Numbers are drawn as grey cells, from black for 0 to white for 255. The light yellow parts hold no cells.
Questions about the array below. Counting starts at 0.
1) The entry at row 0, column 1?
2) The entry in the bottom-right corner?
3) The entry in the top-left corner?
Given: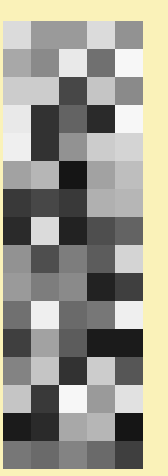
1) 154
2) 63
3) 219

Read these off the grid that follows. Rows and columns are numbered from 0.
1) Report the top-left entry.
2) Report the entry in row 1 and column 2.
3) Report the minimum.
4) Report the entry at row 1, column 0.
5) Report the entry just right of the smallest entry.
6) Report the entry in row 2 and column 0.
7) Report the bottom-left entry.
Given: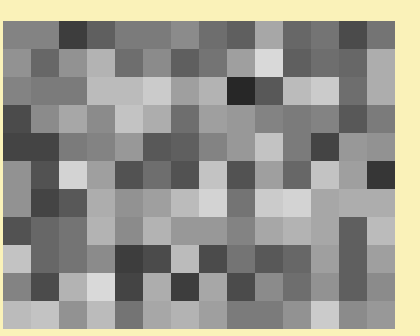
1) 131
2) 146
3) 39
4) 146
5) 88
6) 131
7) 187

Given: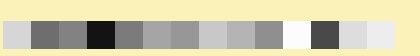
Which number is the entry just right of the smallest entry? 123
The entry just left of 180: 200

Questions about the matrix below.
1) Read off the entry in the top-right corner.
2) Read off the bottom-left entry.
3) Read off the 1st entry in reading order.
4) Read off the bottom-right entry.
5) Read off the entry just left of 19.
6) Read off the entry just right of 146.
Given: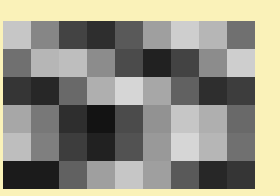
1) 112
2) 27
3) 198
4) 53
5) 46
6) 198

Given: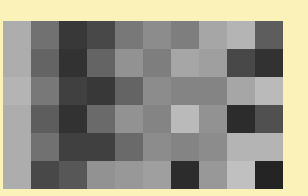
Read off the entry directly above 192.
180
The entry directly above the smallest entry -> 180
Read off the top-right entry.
93
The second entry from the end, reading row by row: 192
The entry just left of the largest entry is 152
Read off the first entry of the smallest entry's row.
173
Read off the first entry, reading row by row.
173
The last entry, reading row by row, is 36
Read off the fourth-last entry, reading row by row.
44
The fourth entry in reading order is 72
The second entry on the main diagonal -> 100
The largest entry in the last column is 186
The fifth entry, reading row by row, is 120

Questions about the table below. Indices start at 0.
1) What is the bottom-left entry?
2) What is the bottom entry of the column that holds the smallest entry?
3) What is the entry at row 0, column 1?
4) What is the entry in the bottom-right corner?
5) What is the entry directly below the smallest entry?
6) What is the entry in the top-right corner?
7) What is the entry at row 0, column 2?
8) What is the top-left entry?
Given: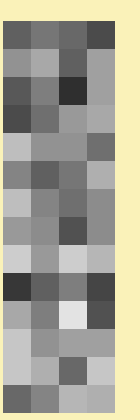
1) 104
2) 182
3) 118
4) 175
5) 153
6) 75
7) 104
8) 96

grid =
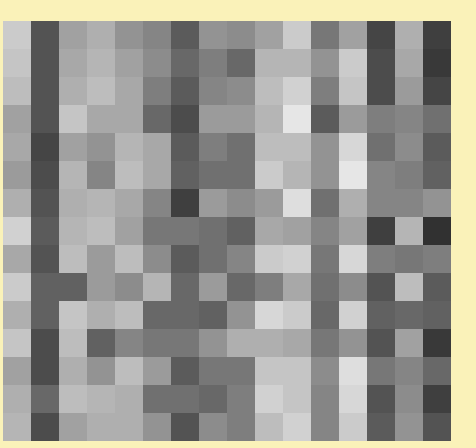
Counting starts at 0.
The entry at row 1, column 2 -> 168
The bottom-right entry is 83
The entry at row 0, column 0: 203
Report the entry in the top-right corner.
63
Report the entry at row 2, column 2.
175
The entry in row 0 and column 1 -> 83
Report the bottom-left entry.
181
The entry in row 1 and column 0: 197
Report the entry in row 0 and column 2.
161
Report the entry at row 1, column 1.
83
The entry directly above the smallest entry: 147

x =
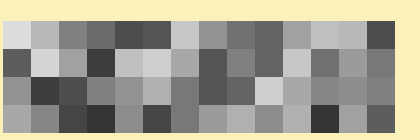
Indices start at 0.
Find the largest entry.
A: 220
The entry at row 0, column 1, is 184
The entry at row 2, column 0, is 147
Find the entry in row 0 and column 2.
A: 128
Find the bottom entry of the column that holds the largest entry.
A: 168
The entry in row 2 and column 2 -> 77
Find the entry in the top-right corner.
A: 77
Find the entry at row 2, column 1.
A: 61
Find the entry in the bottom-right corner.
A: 93

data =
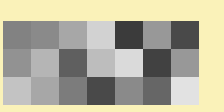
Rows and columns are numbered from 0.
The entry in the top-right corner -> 73
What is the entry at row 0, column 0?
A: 130
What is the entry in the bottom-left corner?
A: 195
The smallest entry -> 59
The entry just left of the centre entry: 95
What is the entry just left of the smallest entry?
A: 210

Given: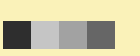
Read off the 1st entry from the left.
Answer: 46
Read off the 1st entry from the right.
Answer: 102
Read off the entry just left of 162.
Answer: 197
